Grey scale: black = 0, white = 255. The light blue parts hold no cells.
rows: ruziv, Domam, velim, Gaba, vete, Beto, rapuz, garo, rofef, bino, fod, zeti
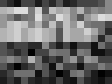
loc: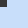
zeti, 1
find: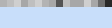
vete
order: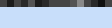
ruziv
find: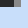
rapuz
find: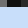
garo
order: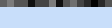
bino
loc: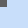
bino, 15

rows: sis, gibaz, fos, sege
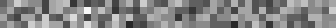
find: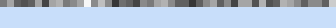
gibaz
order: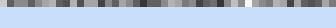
gibaz
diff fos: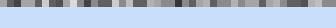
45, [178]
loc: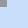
sege, 47
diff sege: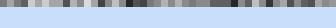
14, [82]
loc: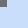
gibaz, 17
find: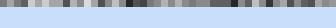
sege

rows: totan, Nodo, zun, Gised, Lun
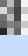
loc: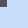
totan, 2
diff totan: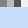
0, [115]
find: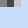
Nodo

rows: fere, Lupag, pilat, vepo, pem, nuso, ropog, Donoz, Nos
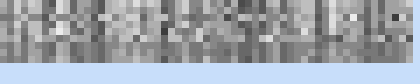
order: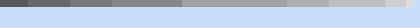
Lupag
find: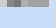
vepo
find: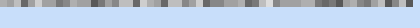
nuso
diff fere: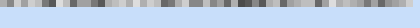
55, [161]
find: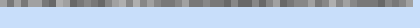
Donoz
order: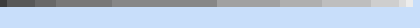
pem
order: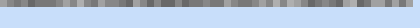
Donoz

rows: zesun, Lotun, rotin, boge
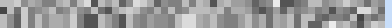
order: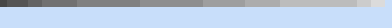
rotin
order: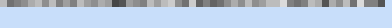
rotin
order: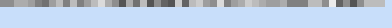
boge

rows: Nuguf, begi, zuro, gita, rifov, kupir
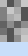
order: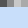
kupir
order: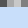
begi
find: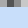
kupir
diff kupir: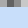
1, [84]
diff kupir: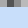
3, [200]
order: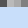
zuro
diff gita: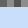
2, [98]

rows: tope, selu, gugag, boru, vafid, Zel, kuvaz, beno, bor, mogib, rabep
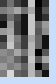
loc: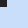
tope, 3
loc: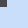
gugag, 2

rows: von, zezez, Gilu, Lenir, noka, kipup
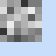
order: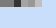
von
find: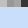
von
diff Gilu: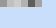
1, [178]
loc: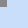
noka, 4
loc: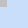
von, 0

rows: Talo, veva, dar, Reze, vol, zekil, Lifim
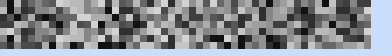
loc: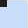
dar, 50
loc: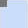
vol, 50
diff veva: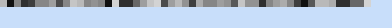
36, [158]
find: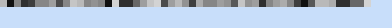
veva

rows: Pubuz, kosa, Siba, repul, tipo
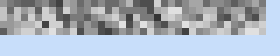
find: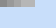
kosa
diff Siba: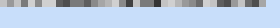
17, [153]
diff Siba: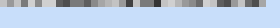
16, [208]
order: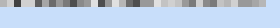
repul

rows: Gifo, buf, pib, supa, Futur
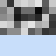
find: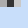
Gifo
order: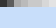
supa
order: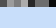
buf
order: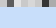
Gifo
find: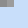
pib

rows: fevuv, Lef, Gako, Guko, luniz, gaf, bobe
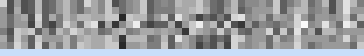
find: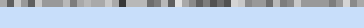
gaf
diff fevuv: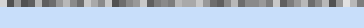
12, [212]
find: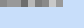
gaf
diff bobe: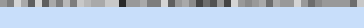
23, [200]
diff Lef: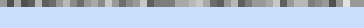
38, [153]
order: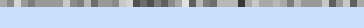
gaf

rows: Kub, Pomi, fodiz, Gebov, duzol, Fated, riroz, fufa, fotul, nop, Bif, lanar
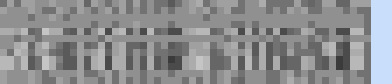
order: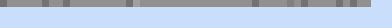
Fated
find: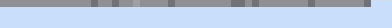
Gebov
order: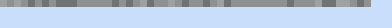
Bif
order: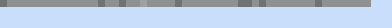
Gebov
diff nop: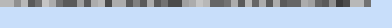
19, [144]

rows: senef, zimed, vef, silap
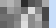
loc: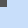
senef, 4
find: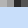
senef
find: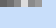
silap
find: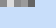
silap

